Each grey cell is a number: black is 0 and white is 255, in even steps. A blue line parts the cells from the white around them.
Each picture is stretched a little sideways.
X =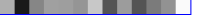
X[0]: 175
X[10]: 123
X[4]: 158
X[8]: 156

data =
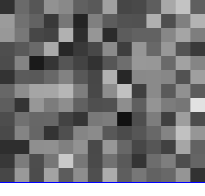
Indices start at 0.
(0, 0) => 49
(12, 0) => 71
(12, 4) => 92
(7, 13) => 226
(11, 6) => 74
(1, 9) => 81
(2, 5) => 46
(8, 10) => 125
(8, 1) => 113
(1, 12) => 128
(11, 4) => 201
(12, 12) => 149
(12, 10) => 98
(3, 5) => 57
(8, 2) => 103
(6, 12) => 145
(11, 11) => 126
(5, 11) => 135
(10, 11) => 65
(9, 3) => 51
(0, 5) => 96
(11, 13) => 101
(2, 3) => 67
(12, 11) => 104
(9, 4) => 79
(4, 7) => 86
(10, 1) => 46
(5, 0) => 51
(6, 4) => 182
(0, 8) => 70
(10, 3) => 144
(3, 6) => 72
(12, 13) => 50

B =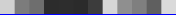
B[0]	209
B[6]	60
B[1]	124
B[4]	45

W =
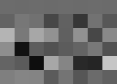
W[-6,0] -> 108
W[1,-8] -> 99
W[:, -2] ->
[108, 114, 71, 120, 37, 107]
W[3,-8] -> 142
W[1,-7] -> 119
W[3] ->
[142, 17, 93, 82, 92, 100, 120, 81]
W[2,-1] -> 137
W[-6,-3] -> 107
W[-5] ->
[99, 119, 113, 71, 97, 54, 114, 87]
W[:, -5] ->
[107, 71, 146, 82, 167, 91]
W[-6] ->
[108, 107, 108, 107, 108, 107, 108, 107]

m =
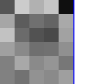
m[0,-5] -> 85
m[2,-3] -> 82
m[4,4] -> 119
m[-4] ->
[194, 107, 82, 73, 162]
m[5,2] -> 146
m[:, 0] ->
[85, 166, 194, 160, 128, 129]
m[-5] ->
[166, 92, 112, 100, 169]
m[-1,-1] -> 159
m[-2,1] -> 168

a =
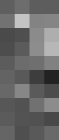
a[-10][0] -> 95
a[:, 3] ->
[93, 133, 174, 183, 129, 34, 76, 140, 72, 105]
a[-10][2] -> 93
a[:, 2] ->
[93, 131, 139, 141, 111, 61, 90, 113, 81, 89]
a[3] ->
[77, 91, 141, 183]
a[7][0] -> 87
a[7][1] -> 82

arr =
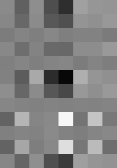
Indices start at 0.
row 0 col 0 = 138
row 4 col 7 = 126
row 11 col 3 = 79
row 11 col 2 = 143
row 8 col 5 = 116
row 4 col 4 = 134
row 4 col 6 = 132
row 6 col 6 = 143
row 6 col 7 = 153
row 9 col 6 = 133
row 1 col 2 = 139
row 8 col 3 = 137
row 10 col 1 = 166
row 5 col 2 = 169
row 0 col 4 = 46
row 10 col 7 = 110
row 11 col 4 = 58
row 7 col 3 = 131
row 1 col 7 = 152
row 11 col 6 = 149
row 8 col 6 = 196
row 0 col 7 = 148
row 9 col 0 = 128
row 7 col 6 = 130
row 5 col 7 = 144
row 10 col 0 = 99
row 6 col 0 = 142
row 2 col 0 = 124
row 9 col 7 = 136
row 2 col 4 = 127
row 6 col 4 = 72

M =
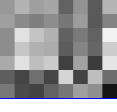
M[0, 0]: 152
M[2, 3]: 177
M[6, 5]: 159
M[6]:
[120, 74, 67, 98, 119, 159, 143, 21]
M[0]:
[152, 179, 159, 166, 98, 147, 90, 180]
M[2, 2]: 196
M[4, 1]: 225
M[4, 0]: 170
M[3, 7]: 205
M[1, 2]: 126
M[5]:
[94, 69, 111, 69, 213, 67, 190, 109]
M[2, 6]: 98
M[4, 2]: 190
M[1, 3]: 141
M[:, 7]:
[180, 132, 242, 205, 229, 109, 21]
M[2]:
[141, 225, 196, 177, 97, 122, 98, 242]

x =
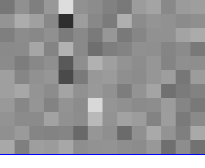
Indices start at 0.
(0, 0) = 119
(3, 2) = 166
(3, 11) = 133
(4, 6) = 177
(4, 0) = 139
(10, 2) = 158
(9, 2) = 133
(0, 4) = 221
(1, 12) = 139
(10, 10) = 152
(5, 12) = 119
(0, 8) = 121
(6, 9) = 147
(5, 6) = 152
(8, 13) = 138
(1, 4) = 46
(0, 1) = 144
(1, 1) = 172
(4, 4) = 89
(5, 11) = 158
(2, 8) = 121
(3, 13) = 121
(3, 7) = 126
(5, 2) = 145
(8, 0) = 147
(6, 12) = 123
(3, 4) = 178
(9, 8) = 107
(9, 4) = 133
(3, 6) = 111
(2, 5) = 137
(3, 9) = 144
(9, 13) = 169
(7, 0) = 153
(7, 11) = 156

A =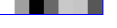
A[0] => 254
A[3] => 104
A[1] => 159

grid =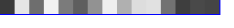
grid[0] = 58
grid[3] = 242
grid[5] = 94
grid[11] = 114
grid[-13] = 110
